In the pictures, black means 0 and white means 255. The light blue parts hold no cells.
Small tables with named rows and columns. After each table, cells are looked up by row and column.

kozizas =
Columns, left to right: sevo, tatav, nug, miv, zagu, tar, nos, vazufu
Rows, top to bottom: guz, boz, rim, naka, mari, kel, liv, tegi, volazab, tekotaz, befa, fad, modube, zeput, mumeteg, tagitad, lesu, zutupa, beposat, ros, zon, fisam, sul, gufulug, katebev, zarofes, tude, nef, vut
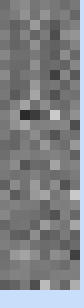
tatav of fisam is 115
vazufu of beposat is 116
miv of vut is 79
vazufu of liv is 134
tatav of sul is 115
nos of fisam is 129
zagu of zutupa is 114
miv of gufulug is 141
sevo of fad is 127
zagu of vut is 187
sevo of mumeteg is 106
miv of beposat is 154
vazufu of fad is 144
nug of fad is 42
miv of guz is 118
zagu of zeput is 110
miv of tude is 120
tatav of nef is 130

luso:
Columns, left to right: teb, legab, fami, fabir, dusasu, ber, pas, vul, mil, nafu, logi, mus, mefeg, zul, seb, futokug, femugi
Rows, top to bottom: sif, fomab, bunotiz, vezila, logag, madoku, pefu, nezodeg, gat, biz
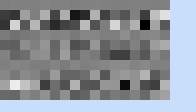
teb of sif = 127
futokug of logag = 156
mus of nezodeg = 144
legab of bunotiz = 211
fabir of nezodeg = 131
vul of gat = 177
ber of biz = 109
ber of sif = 129
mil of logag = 89
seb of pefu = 136

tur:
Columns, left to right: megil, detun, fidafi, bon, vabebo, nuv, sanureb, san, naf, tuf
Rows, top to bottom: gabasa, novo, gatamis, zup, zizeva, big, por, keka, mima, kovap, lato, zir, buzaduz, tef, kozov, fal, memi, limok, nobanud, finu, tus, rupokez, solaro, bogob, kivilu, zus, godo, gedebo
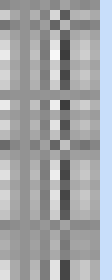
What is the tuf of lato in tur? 178
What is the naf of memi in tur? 192
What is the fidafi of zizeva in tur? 147
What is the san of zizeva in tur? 184
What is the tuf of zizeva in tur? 174
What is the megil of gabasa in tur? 136
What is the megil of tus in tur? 204
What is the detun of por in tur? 163
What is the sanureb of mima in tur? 91
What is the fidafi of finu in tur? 147
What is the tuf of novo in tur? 170
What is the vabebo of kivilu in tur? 139
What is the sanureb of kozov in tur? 192
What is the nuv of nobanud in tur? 191
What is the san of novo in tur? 179
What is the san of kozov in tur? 128
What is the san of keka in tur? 184
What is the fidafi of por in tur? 147
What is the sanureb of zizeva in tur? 70
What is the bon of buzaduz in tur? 181

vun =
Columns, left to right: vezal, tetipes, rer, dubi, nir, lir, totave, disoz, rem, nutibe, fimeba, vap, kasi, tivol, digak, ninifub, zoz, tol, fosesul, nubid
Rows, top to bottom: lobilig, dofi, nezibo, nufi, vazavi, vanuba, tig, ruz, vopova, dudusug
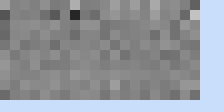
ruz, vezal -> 144
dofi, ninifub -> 156
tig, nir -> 121
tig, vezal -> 150
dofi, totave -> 130
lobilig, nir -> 143
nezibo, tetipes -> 137
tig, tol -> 120
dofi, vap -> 149
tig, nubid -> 137
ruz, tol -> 140
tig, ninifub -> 124

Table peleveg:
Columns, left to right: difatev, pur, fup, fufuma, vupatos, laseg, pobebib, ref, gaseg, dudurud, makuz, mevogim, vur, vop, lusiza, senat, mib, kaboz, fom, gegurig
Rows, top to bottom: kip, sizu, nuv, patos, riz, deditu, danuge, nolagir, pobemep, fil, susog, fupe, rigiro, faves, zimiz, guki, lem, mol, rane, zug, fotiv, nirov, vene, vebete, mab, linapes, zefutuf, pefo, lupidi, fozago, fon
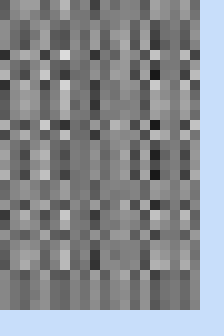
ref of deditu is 128
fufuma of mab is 136
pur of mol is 108
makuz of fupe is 123
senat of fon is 87
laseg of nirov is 116
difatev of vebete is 145
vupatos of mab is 109
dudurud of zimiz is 136
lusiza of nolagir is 161
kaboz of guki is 129
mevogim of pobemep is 116
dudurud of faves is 55
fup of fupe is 150
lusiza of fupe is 100
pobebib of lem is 97
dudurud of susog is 51
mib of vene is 137
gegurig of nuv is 136

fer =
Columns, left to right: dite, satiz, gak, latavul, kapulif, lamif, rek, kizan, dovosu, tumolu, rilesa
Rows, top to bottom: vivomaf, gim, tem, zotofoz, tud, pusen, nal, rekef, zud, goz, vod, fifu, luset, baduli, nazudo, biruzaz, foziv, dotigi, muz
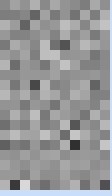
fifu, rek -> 155
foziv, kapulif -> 152
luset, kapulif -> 128
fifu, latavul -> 189
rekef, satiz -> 141
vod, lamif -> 117
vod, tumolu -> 131
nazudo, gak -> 116
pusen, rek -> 147
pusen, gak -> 164
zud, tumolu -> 99
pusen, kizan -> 149
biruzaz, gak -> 160
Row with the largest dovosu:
tud

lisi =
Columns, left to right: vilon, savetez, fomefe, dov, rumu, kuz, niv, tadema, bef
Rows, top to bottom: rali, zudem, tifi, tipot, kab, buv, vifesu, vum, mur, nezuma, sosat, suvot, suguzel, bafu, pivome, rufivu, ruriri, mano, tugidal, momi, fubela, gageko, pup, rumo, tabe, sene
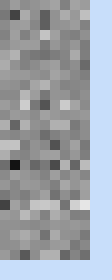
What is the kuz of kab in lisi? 150
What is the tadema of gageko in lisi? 128
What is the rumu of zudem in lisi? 94
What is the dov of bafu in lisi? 137
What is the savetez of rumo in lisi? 160
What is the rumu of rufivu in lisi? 158
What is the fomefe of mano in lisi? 150
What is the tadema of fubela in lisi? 208
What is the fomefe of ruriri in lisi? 140
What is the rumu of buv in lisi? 114
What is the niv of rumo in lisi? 146
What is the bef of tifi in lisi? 130
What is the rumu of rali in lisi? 154
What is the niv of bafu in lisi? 140
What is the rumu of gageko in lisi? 130
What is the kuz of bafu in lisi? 129

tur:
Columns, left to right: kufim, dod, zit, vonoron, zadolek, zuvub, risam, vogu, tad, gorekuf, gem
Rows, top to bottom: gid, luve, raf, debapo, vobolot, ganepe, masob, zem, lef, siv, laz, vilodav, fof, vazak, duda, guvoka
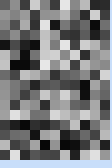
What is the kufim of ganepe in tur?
188
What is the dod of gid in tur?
142
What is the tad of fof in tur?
25
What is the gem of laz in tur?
46
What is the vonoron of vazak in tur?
19
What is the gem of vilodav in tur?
86
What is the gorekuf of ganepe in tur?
140
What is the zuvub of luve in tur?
149
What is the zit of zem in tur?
192
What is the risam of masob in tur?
204
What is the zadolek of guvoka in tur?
70
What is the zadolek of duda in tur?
7
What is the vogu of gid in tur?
136

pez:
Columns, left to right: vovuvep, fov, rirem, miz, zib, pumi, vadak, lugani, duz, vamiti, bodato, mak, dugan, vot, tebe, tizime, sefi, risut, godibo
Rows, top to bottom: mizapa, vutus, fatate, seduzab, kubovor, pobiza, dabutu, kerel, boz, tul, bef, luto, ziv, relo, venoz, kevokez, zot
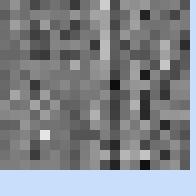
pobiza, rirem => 111
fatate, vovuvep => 112
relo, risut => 102
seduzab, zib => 80
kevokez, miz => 60
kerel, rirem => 101
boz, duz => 133
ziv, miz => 123
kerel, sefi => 94
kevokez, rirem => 121
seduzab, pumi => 129
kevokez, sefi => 49
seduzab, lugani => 88
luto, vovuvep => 133
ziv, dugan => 148
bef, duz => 113
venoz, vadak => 115
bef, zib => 107
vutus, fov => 123

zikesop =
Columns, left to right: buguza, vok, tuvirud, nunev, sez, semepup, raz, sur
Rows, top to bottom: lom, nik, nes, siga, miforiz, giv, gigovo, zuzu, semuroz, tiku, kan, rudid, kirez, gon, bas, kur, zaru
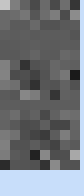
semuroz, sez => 86
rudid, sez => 73
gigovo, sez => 86
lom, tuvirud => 98
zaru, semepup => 138
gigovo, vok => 95
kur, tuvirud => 84
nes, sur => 91
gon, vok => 113

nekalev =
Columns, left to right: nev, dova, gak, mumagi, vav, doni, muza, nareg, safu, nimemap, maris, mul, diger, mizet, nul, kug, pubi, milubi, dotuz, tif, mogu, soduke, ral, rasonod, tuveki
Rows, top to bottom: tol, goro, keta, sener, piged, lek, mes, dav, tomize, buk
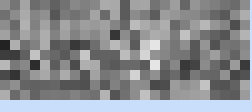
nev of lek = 61
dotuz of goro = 139
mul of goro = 166
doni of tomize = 102
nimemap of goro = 164
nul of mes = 90
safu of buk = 118
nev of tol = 146
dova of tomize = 143
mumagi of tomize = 97
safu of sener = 149

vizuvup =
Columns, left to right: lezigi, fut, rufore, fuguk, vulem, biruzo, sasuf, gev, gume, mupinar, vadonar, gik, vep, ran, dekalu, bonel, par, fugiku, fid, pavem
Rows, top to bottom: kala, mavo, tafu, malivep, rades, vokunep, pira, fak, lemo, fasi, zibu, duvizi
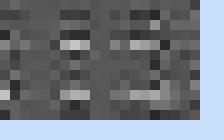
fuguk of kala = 87
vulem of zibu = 86
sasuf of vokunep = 75
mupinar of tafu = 81
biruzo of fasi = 76
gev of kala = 87
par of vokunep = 106
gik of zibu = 76
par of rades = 42
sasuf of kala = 90
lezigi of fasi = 194
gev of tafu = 102
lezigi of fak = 73
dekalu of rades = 157
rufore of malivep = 80
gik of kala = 88
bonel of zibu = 113
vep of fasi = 116
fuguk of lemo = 91
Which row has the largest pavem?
lemo

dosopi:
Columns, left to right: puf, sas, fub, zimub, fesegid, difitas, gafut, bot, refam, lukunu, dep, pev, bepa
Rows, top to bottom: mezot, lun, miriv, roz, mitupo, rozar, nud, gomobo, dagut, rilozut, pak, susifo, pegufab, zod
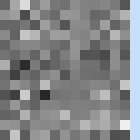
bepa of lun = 178
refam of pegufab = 183
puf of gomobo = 107
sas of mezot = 167
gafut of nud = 114
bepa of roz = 142
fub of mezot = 218
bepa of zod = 82
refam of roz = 132
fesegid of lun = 121
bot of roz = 136
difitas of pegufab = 140
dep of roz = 104
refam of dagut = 127
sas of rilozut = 63
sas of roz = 98
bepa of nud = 117
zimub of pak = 98
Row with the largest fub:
mezot

